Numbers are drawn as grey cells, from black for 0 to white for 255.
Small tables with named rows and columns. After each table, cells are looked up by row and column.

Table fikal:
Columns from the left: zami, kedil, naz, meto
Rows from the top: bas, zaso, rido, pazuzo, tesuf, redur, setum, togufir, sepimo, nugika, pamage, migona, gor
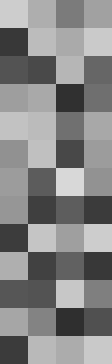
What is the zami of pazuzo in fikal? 158
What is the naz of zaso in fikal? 170
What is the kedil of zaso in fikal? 188
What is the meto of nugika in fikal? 56
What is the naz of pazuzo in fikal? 48
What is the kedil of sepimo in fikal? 197
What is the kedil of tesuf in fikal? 187
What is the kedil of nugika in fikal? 65
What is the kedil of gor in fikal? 185
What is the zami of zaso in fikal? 56
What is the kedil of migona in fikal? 131
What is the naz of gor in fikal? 172
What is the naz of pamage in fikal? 199
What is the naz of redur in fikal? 72
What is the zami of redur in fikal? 145
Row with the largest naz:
setum

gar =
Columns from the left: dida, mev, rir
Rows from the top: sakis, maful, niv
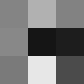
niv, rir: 75
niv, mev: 231
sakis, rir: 130
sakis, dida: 132
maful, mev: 21
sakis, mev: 177
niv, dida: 122

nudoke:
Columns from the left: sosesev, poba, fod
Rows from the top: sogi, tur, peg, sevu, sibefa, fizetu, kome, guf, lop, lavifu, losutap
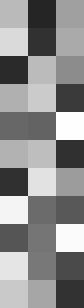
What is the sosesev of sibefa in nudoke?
103
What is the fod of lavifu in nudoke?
74
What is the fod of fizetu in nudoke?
48
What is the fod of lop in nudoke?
251
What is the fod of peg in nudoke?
140
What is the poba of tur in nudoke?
49
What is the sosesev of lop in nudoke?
85

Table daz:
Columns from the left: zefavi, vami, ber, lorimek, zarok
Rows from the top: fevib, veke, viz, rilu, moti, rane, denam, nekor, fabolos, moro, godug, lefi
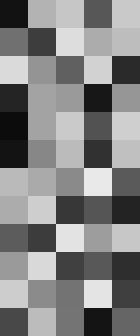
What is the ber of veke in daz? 221
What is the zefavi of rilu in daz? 36
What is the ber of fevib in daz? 198
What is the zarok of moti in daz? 207
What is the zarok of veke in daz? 189
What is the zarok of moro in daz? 46
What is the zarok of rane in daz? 192
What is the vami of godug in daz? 139
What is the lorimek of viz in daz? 210
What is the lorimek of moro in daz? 88
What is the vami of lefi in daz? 188
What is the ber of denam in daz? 138
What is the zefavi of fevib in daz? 18

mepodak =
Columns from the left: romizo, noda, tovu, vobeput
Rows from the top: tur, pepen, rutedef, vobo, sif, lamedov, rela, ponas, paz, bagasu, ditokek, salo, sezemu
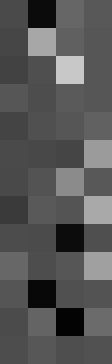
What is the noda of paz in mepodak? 75
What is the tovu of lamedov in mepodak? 69
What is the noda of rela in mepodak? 83
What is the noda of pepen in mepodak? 167
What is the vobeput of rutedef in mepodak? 86
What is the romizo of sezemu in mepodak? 77
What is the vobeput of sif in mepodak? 97
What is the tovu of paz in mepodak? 12
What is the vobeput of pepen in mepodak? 86
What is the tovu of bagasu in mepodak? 86
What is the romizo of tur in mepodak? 74
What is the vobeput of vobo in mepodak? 86
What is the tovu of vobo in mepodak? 90
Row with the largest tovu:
rutedef

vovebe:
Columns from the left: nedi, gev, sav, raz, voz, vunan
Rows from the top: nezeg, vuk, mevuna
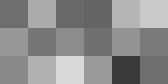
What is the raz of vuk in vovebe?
112
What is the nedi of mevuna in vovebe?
137
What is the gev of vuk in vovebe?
118
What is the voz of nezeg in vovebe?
181
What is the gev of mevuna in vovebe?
176
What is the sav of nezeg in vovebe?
105
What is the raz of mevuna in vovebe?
154
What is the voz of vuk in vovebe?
148
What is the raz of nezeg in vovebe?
101
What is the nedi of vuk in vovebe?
152
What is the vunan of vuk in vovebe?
121
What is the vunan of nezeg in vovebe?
202
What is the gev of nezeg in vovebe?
171
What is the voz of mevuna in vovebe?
57
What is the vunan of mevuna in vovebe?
110
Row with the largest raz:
mevuna

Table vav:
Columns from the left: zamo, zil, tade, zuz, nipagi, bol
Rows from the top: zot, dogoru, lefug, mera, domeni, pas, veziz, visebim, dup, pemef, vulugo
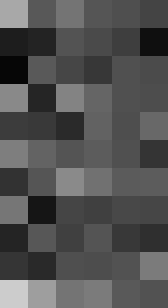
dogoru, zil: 35
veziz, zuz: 113
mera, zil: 37
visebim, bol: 70
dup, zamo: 36
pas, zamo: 126
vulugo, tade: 116
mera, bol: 77
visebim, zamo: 118

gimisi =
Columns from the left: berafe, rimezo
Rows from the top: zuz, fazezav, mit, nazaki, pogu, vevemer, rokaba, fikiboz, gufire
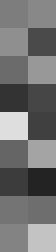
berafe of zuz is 125
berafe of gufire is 131
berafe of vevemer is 101
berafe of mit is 107
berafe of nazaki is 51
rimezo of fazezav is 74
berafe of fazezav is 143
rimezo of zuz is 136
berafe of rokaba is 60
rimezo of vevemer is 164
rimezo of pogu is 64
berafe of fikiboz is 116
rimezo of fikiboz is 110
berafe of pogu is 222
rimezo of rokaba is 35
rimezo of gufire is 195
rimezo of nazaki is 70
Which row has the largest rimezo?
gufire

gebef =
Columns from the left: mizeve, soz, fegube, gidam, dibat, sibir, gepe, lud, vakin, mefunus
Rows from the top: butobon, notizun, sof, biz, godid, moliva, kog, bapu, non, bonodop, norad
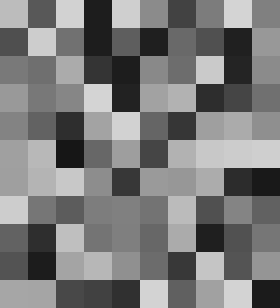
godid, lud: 159
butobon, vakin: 212
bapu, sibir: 115
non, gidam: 116
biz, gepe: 178
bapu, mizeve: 205
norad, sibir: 211
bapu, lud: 80

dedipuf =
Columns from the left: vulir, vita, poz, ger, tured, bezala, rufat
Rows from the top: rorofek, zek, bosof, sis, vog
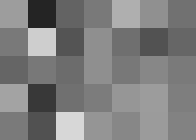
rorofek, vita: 36
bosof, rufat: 122
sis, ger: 124
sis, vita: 56
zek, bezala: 82
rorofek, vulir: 157
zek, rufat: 102
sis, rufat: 126
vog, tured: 135
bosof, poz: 108
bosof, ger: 143
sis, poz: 112
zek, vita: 206

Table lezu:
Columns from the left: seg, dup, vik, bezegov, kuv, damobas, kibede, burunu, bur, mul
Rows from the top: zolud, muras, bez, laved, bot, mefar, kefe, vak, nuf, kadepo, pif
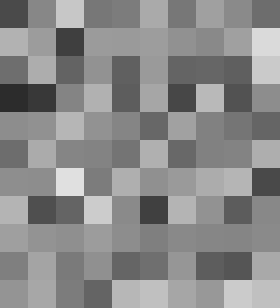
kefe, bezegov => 124
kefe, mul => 73
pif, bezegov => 100
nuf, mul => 138
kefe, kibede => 154
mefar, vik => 133
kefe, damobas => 144
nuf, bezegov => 156
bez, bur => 95
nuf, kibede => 137
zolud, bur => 138
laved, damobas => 166
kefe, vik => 224
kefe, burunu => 172
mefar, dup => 171
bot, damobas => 103
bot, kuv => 133
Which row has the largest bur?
pif

